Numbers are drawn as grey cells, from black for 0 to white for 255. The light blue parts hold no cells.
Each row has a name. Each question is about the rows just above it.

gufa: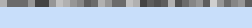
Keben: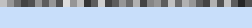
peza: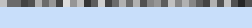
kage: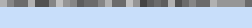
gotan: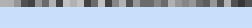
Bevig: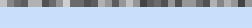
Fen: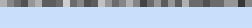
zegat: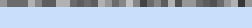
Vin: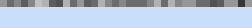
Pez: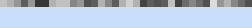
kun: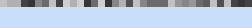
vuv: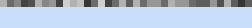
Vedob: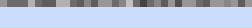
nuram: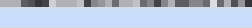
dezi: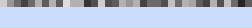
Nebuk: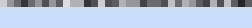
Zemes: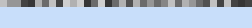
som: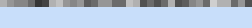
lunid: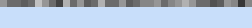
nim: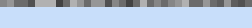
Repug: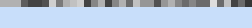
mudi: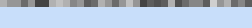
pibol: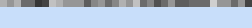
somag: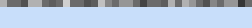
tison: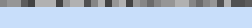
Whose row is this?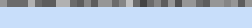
Vedob
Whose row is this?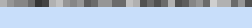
som
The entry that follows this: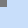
[177]
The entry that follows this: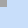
[93]

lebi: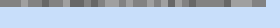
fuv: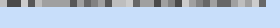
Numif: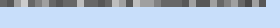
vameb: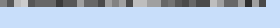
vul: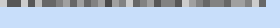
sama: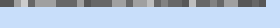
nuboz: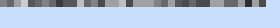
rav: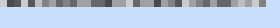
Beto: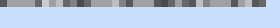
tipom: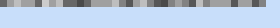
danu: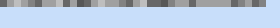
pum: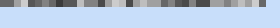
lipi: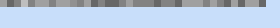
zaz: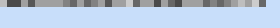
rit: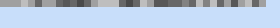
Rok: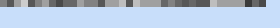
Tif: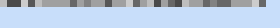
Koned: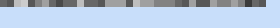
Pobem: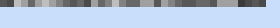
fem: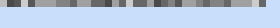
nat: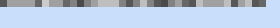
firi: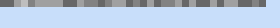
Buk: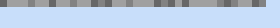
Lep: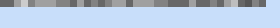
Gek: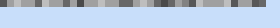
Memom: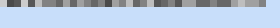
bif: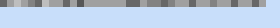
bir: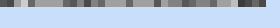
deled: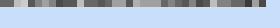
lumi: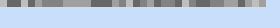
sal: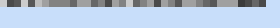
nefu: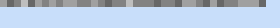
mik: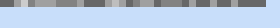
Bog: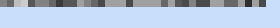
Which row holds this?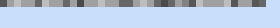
Gek
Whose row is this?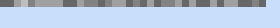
firi
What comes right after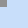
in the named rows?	[130]
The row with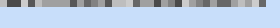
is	fuv
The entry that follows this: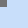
[87]
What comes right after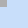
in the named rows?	[160]

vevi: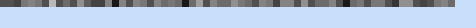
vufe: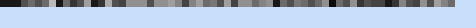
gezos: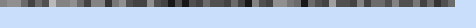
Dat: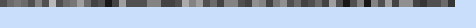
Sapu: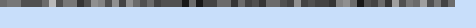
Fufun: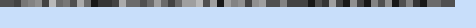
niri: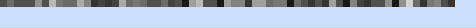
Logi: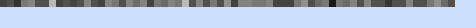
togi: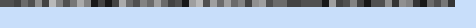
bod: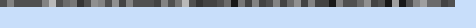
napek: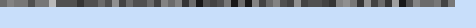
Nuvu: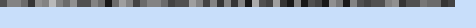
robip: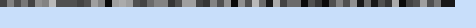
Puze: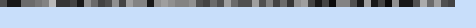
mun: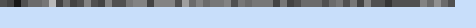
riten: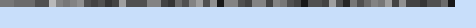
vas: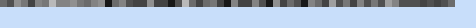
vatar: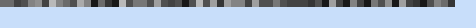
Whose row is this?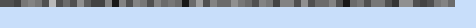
vevi
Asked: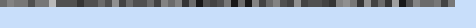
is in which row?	napek
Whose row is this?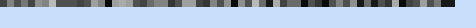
robip
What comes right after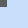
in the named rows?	[67]
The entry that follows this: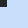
[119]

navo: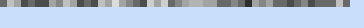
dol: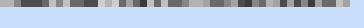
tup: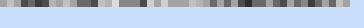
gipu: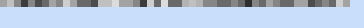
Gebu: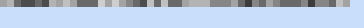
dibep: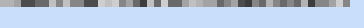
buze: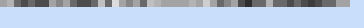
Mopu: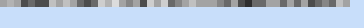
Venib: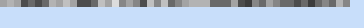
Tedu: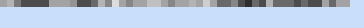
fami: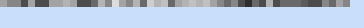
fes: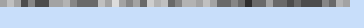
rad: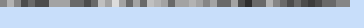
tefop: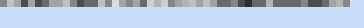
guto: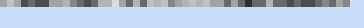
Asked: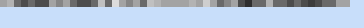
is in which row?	buze
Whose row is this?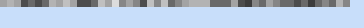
Venib
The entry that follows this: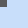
[76]
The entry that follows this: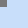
[76]
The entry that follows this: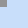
[76]

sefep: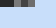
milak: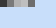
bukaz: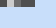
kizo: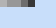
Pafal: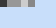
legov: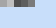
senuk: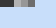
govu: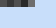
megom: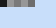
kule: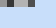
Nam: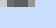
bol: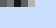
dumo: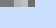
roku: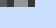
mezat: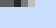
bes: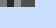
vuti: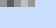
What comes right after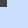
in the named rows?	[109]
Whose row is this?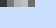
milak
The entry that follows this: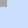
[191]

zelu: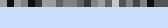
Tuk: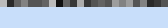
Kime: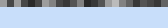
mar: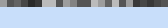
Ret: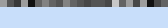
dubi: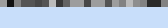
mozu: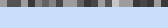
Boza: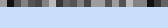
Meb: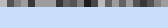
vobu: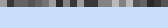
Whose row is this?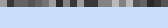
vobu
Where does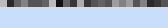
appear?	Tuk
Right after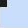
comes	[71]
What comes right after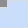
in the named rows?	[130]
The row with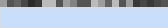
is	mar
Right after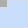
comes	[56]
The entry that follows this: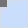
[157]

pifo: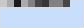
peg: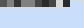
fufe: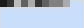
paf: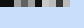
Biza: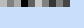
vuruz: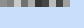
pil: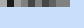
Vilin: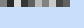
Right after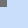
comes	[171]
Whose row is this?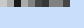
pifo
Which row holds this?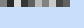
Vilin
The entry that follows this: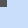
[129]
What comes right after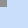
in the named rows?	[129]
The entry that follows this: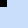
[97]

